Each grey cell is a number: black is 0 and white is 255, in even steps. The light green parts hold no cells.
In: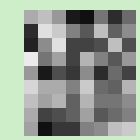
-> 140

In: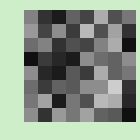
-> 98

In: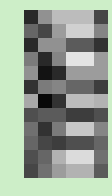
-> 178

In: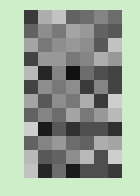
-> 78

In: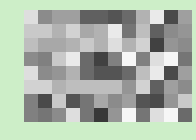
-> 222

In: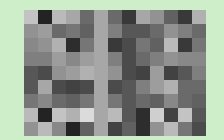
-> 186
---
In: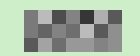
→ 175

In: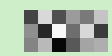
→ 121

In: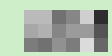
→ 207

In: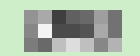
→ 158

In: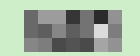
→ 43

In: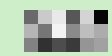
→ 212

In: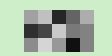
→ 100

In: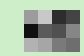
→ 45
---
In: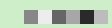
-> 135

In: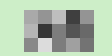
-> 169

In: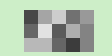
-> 72

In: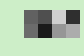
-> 97

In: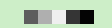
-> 93

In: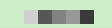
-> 208

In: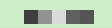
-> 63

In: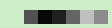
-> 82

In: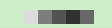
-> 220
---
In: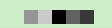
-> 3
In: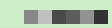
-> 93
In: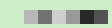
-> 154
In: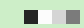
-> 252
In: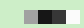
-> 22
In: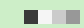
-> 245
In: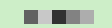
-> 49
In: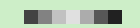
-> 172
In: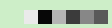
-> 59
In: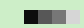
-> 87
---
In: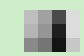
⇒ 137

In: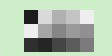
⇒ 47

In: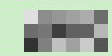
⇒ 50

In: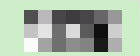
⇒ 250

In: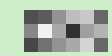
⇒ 71

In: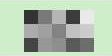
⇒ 69

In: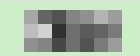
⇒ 144

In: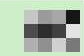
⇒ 176
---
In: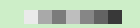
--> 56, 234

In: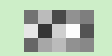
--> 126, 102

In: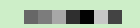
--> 67, 103

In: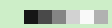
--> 177, 22

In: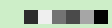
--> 4, 44

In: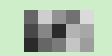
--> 218, 42

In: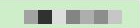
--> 198, 162

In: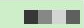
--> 95, 55

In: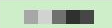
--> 70, 167
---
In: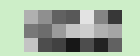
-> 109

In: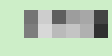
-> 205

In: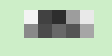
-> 65

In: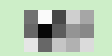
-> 7

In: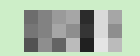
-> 130

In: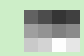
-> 147

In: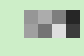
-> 172

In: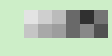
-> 207

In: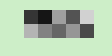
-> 21

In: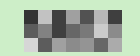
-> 130
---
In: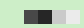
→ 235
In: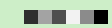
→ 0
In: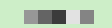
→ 132
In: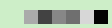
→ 4
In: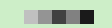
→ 26
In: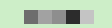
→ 196
